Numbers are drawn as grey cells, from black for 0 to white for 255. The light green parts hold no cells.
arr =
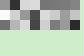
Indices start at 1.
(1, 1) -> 151
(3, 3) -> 217
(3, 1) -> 113
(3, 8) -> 42
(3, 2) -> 182
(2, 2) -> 209

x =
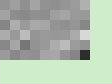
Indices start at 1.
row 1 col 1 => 148
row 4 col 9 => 216
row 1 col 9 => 176
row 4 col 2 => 153
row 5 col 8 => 155
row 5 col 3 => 119
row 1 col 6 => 143
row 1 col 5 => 146
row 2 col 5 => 142
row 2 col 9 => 153
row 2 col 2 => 141
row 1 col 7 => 149
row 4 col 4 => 149
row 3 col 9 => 135
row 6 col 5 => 165
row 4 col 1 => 172

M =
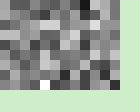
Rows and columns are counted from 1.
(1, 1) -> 167
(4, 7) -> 164
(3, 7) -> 121
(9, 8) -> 126
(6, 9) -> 111
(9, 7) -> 90
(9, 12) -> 49
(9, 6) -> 68
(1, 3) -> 90
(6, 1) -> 148
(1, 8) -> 87
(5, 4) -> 67
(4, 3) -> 142
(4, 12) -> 111
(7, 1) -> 174
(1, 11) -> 172
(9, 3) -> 116
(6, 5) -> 197
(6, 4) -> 102
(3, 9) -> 155
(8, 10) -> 137
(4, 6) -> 102
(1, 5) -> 103
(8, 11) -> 52
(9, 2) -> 150
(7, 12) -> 130
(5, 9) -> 60
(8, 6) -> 134
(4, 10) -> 119
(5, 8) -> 160
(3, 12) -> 148
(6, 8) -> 128
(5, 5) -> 113
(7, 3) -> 89
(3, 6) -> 209

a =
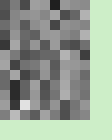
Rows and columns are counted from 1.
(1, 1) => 86
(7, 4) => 121
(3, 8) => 140
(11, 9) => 149
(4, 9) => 177
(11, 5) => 100
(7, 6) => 90
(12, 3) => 123
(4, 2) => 148
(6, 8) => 145
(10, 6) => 116
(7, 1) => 164
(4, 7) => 137
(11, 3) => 225
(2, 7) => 77
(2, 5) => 135
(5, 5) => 88
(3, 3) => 90
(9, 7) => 168
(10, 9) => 115
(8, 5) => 148
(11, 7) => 81
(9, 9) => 119
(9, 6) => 125
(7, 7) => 154
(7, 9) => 141
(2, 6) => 164
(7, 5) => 151
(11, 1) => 157
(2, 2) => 134
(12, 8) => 123
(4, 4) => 96
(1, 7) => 152
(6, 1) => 157

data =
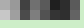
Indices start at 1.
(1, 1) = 173
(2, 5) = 82
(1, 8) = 90
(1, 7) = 45

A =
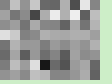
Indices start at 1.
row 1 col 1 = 131
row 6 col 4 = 152
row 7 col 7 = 83
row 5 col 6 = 154
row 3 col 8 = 169
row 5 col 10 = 177
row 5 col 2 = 179
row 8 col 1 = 146
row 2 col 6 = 235
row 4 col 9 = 174
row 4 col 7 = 168
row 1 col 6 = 102
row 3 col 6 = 132
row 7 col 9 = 167
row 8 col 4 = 191
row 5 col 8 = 159
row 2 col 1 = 162
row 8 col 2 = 160
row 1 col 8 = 78
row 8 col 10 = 98
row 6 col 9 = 140
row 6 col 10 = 147
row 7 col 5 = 23

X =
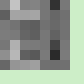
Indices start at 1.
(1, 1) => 129
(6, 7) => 123
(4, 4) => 95
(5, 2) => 176
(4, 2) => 122
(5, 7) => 120
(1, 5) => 118
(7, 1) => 103
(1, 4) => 131
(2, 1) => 95
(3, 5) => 113
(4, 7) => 114
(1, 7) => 120
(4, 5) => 119
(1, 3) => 128
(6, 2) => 183

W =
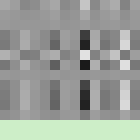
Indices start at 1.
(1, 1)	167
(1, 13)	131
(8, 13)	151
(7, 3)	172
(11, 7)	156
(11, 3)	173
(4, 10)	168
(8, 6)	153
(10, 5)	142
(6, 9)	225
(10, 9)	42
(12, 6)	142
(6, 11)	163
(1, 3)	136
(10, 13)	210
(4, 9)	61
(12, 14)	146
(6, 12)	194
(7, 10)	175
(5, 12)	133
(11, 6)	100
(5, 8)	148
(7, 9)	26
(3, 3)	152
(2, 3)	148
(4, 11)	127
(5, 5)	140
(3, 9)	155
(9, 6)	115
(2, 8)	149
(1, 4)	141
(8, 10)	152
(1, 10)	137
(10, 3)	171
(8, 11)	150
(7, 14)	120
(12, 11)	145
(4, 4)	152
